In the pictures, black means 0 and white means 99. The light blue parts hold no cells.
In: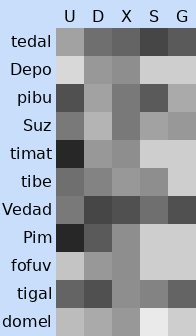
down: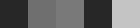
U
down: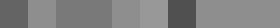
X
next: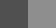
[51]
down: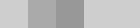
G

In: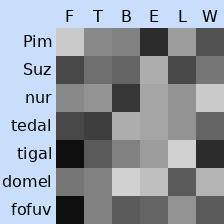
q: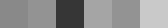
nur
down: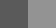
L
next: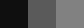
[61]

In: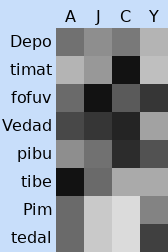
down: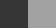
Y
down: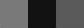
C
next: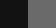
[66]
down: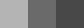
A

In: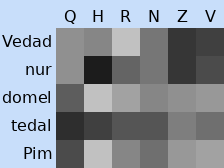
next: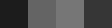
[29]
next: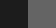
[46]
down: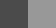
V
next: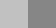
[43]
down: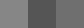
N
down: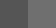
N

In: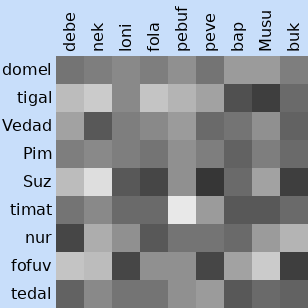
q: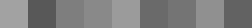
Vedad
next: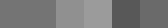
[38]
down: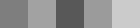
Musu
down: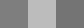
debe
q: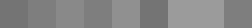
domel

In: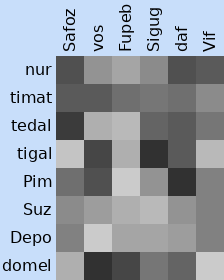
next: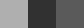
[72]
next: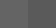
[46]
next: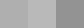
[50]

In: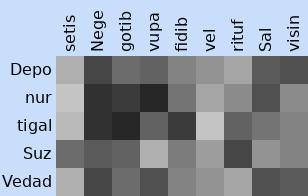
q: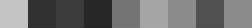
nur
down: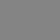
visin
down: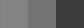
fidib

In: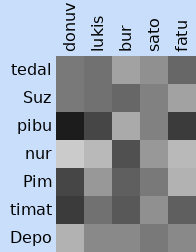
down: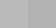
fatu
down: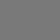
donuv
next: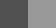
[72]
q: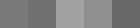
tedal

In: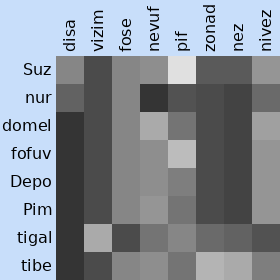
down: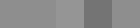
nevuf
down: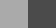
vizim
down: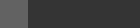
disa
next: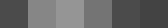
[58]
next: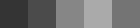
[29]
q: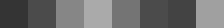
domel
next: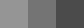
[26]

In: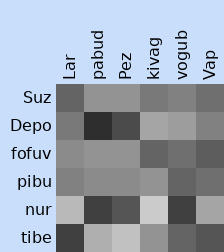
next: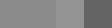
[43]
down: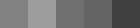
vogub
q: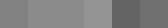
pibu
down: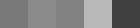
Lar
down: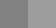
vogub
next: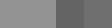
[36]

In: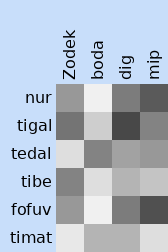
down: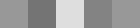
Zodek
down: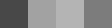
dig
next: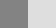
[70]
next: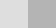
[76]
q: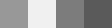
nur

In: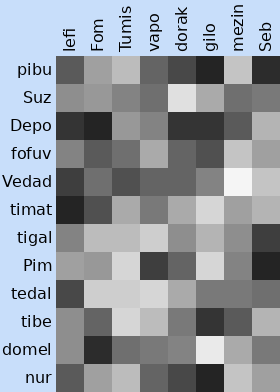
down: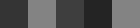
lefi
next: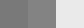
[66]
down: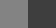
lefi
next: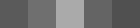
[76]
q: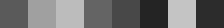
pibu
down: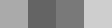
vapo
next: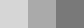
[47]

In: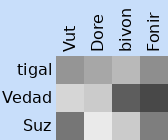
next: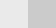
[49]
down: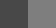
Fonir

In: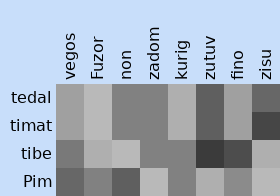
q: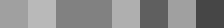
timat
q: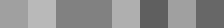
tedal
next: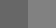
[37]
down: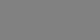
zadom

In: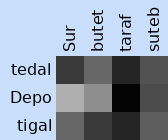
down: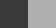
Sur
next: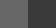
[14]
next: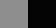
[29]
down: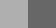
Sur
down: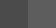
suteb

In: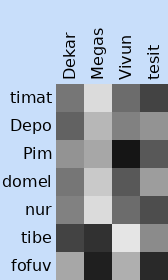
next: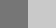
[34]
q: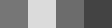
timat
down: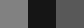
Vivun
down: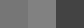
Dekar
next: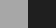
[68]
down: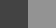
tesit
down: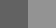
Dekar

